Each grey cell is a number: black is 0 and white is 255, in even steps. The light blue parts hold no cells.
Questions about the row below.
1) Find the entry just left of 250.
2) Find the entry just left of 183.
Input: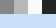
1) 183
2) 134

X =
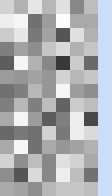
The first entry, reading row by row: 210
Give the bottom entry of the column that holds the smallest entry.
197
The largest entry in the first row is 230
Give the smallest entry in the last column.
72
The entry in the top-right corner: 189
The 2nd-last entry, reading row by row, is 197
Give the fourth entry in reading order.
183
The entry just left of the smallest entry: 135
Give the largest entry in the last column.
218
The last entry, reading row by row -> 189
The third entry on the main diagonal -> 121
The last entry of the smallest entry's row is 105
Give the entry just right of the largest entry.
169
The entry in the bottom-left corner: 169
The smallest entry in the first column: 93
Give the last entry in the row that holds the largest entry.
169
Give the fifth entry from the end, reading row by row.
142
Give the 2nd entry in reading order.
177
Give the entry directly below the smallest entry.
210
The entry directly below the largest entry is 85
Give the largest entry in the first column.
237
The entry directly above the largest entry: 224
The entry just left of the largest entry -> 156
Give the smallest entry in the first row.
135

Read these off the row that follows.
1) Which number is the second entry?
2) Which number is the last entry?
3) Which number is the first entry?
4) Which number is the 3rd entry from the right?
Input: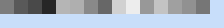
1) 89
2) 118
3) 124
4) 160

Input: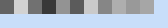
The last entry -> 166
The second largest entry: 202
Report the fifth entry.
147

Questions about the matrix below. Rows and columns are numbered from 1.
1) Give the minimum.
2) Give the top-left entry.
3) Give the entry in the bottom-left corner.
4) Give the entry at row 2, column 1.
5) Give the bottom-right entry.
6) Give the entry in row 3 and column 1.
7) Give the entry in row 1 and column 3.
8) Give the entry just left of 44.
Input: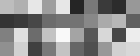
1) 37
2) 189
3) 144
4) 52
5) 216
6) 128
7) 231
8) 58

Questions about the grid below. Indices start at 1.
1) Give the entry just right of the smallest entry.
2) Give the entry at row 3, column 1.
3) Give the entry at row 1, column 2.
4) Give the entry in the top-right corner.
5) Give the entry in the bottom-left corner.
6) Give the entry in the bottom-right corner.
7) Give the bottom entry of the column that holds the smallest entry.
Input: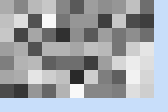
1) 206
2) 199
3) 134
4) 110
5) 75
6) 206
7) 248

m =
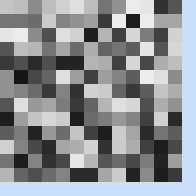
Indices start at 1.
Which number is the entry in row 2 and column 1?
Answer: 116
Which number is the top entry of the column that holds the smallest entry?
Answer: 189
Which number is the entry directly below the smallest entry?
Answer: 131
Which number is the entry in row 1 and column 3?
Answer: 139
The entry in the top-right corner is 85
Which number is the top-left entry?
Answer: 196
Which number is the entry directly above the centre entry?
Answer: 64
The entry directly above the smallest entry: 79
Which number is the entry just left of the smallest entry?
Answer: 145
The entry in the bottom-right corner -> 57
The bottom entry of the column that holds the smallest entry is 100
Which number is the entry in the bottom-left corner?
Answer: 181
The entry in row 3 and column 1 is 229
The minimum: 22
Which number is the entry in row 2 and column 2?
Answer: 116

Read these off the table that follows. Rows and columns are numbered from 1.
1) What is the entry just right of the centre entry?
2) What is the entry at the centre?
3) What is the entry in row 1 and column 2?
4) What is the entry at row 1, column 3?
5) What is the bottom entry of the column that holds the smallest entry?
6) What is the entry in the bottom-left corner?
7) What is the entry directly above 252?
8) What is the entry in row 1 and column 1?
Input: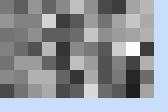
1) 121
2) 137
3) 94
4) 149
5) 31
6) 74
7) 163
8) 121

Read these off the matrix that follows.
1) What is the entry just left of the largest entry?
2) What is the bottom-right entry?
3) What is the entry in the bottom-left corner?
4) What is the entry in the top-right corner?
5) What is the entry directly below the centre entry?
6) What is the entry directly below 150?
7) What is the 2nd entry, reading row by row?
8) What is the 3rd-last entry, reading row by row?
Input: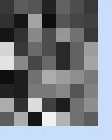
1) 21
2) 92
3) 92
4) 56
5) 172
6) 41
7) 92
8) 179

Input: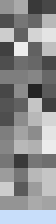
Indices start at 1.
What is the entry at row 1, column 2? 170
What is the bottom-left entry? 148
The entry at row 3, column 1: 205
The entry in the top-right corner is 71
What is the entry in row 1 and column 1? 148
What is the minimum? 35
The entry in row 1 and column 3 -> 57
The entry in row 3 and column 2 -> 97
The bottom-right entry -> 163
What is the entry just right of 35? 90
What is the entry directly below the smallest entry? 197
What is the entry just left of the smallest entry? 140
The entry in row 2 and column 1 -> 78
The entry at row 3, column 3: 212

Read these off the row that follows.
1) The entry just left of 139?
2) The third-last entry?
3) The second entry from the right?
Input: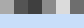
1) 63
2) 139
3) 219

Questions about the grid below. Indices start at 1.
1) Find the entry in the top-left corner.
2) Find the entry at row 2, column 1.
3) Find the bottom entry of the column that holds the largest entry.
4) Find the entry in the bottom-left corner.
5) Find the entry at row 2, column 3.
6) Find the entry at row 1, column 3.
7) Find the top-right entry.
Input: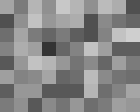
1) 165
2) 80
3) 151
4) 123
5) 194
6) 181
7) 80
